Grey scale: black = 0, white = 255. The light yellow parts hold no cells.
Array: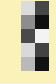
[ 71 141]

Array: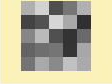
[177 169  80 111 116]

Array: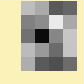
[102 234  11 187]

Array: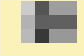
[158  96  56]

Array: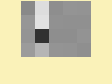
[147 144 142 181]

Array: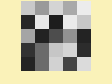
[236 234  77 107  36]

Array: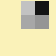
[ 20 167]

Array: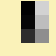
[210   7]

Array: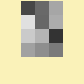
[166 103 202]
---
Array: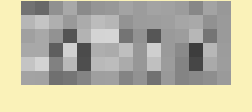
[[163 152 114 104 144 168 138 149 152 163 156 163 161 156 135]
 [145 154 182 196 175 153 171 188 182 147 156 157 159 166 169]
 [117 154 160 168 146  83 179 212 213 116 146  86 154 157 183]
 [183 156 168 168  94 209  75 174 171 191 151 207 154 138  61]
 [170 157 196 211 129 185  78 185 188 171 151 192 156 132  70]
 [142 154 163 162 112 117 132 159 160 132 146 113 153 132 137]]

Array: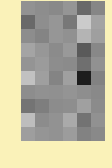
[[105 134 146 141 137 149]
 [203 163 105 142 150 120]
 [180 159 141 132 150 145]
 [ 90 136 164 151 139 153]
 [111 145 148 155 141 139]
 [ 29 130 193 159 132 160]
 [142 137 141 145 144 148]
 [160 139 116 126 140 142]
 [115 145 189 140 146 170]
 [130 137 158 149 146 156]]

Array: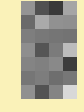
[[ 57 165 148  81]
 [145 143 106 170]
 [117 115 126 120]
 [123 188 142  85]
 [137  60 132 128]
 [110 119 118 125]
 [132 216 144  83]]

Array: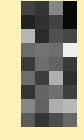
[[134   9  66  53]
 [ 66   9  34  49]
 [ 79  70 181  42]
 [109 239 107 115]
 [ 98  58  59 109]
 [176  47 109  61]
 [111  64  53 102]
 [174 184 135  99]
 [ 77 104  90  53]]

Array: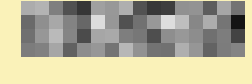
[[166 115 172 179 127  81  54 160 152 175  82  56  62 145 147  93]
 [117  20 106 143 168 131 103 220 151  81 113 152 221 190 135 173]
 [125  67 112 151 186 133  75 166 169 126 119  78 142 152 141 112]
 [124 132 124 129 166  97 141 151 116 183 146 115 113 175 150  99]]

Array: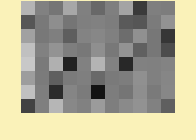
[[127 125 180 129 117 167 128 104 127 164  58]
 [123 146  86 121 142 117 127 129 125  90  86]
 [119  54 161 120 127  94 131 135 128 109 144]
 [119  76 192 129 147 126 120 143 120 147  96]
 [128 131 200 122 176  33 129 180 130  40 129]
 [128 134 157 123  95 123 127 105 122 125 144]
 [122 135 192 126  43 133 123  19 125 117 142]
 [129  95  66 127 182 136 129 155 126 138 146]]

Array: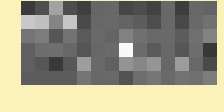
[[103 100  59  79 162  77  63 102 104  70  77  66 104  61]
 [105 114 200 192 132 198  74 103 105 100  93  77 104  72]
 [112 131 116 124  86 115  90 105 100 129 112 105 106  92]
 [109  55  95 109 111 103  85 103 106 249 107  90 104  86]
 [104  74  95  86  57  87 157 105  96 147 135 149 103 156]
 [112 125  93  93  93  93 117 104 105  82 110 118 106 115]]

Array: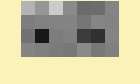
[[109 132 179 150 203 139 107]
 [133 131 125 129 131 132 118]
 [ 49 132 114  24 125 128  59]
 [120 128 132 128 123 120 138]]
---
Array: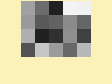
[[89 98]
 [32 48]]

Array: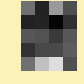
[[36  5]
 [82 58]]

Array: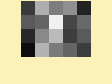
[[100 241]
 [137 187]]

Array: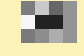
[[ 34  34]
 [141 173]]

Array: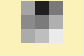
[[123 176]
 [190 235]]

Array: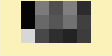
[[104  86]
 [ 72  46]]

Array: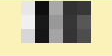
[[ 25 152]
 [ 22 164]]

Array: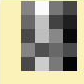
[[194  66]
 [190 136]]
